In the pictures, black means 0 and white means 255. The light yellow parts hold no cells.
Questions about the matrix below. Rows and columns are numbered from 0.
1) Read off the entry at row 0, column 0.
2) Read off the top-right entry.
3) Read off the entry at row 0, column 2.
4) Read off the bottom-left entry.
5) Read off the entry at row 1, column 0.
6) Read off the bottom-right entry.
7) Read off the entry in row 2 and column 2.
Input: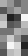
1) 174
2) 132
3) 101
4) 87
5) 87
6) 75
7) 61

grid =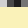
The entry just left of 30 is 73
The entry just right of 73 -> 30

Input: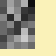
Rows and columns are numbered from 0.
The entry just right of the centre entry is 106
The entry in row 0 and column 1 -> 160
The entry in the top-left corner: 92
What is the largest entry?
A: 202
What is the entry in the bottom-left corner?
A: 92
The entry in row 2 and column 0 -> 135
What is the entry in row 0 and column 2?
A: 121
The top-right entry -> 14
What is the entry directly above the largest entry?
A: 188
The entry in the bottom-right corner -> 106

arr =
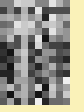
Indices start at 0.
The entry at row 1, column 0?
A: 65
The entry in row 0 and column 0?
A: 132
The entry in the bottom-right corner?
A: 118
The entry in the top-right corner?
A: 132
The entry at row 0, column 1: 132
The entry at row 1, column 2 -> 65
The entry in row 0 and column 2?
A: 213
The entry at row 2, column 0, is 163
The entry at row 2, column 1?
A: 177
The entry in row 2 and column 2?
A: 148
